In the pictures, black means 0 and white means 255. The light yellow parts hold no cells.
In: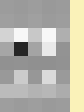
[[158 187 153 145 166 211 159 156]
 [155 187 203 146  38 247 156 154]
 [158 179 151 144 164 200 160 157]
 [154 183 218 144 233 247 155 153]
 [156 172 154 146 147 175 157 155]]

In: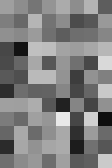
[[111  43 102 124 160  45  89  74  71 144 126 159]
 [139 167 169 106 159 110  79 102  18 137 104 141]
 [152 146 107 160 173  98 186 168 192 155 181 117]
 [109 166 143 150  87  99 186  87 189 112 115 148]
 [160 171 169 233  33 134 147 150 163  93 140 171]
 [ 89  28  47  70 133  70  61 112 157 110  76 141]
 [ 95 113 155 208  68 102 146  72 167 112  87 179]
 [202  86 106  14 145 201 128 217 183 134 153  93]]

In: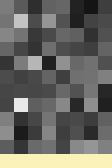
[[ 93 142 127  68  70  76  52 102 134 116 124]
 [ 53  27  51 233  73  65 124  70 116 195  90]
 [106  59  71  95  71  73 182  51  56  76  46]
 [113 134 117 104  74 100  32 111  74 149  98]
 [ 68  62  69 136 104  63 145  78 103  82 102]
 [137  79  73  39  82 112 104  69  96  31  34]
 [149  42  61 143 119 114 113  63  49  67  20]
 [128 108  97  32  39 128  80 100  81  74  62]]

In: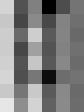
[[230 200 213 208 204 205 199 212]
 [142 118  79  83  71 105  70  82]
 [211 201 119 198 160 206 138 128]
 [ 97  90  13  88  83  90  72   1]
 [138 137 109 136 130 132 131  77]
 [108 106 115 107 112 105 111 116]]

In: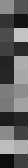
[[ 13 189 139  28 121 125  38  35  65  76  52 143]
 [ 64 174  67  38 162 141 168 173  41 196  19  83]]

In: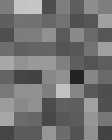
[[ 69 167 156 120  99 168 110  80  95 125]
 [ 91 107 137 144  69 146  96 125 114 196]
 [ 90 102 144 145  67 153 100 126 113 198]
 [150  71  75 127 136 154 101 145 103  78]
 [108  87  96 193 144 128  84  90 114 126]
 [ 83  92  94 133  35  94  87 137  80  94]
 [144 149 161  89 134  84 115 106  86 142]
 [ 67 118  80  78 105  94 159  86 160 127]]

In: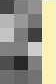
[[110  77 129 196 182  70]
 [101  39 128 124 152 127]
 [114 127 205  63 117 145]]

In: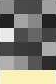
[[176  69 233  35 140]
 [146  57  76 164  73]
 [ 84  54 102 135  72]
 [ 43 172  67  35 160]]

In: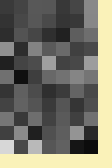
[[215  64 118  67  52 112  32 144  45  51  58]
 [ 72 138  57  98  96  16  68  45  83  72  68]
 [185  31 110  84  76  62  76 131  70  87  88]
 [ 86  80  66  58  47 104 159  90  47  74  87]
 [ 97  94  90  85  59 114  66 106  33  53  56]
 [ 21 148  64  53 100 133  72  64  94  56  70]
 [ 12  40 113  78  72 117 157  73 110 135 136]]
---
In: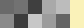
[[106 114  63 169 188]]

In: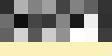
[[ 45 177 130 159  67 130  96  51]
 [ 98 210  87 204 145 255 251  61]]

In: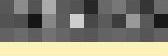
[[ 88 139  84 171  91  83  39 104 119  86  54 107]
 [ 98 107  94 114 102  91  87  99 103  98  86  98]]

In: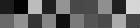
[[ 28   3 188  32 148  72  74 143  31 214]]

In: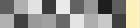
[[ 93 176 226  58 234  98 151  30  94]]

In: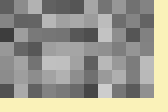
[[ 95 140 178  97  92  85 166 116 151 113 131]
 [ 61 158 121 118 116  87  78 195 142  85 129]
 [142 163 115 192 191 162  95 184 153 124 187]
 [ 81 170  97 130 121 106  70 205 118  90 144]]

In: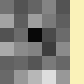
[[114  83 100 132  83]
 [ 82 107   8  74 107]
 [ 97 103  85 122 103]]
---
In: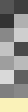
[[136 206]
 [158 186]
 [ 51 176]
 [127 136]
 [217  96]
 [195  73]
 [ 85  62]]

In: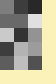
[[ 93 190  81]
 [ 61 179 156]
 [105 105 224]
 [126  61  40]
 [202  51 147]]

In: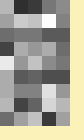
[[160 203 194 253 130]
 [ 67 172 151 172 109]
 [109 160 194  58 160]
 [234 151 194 139 119]
 [172 130 130 224 151]
 [109 119 119  90  90]
 [172  90  99  78  78]
 [183  67  99 213 183]
 [183  47  58 119 139]]

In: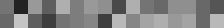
[[104 196  94  62 116 125 134  62 185 134 164 175 153 164 104 185]
 [116  34 153  94 175 125 153 143  73 175 116 104 143 143 104  85]]

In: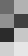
[[208 230]
 [ 43 199]
 [107 178]
 [145  64]]

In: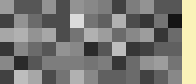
[[ 65 189 167  76 116 177 136  96  96 107  65  96 136]
 [167 177 147 167  76 116 177 157 107 136 157  54 107]
 [ 65 147 107  76  76 220 116  96 177  76  54 116  20]
 [ 54 136 107  86 147 136  42  86 189  54  65  96  96]
 [157  86  86 147  76 147 136 125  65 125 147  86  86]
 [136  42  86 125 125 125 116 125  54 107 147 157 116]]

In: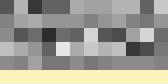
[[ 86 180  56  98  98 171 161 161 180 180  98 200]
 [191 171 149  98 231 171 200 180 191  56  76 119]
 [130 161 171 149 149 149 130 149 161 130 119 149]
 [139 130 161 119 119 139 119 130 139 139 139 130]
 [139  86 108  46 108  98 212  86  76 161 212 108]]

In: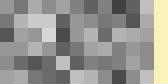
[[119 180 203 203  97 151 140 119 129  85 171]
 [162 171 119 107  97 191 180 140  74 140 191]
 [ 85 162 151 215  74 151 180 107 180 171 162]
 [151 151 180 151  97 119 162 171 129 151 140]
 [151 119 171 140 162 129  97 129  65  97 191]
 [140 107  85 107 191  97 129 119 129 162 140]]

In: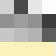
[[199 188 178  93]
 [145 157 145  61]
 [209  72 231 253]]
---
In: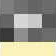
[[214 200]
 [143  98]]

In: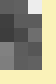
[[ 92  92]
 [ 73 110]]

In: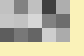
[[194 215]
 [120 101]]

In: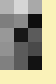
[[137  14]
 [ 23  91]]

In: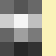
[[245 192]
 [159 122]]

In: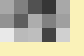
[[ 94 173]
 [186 190]]

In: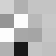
[[252 184]
 [167 165]]

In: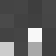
[[ 66  64]
 [ 69 248]]
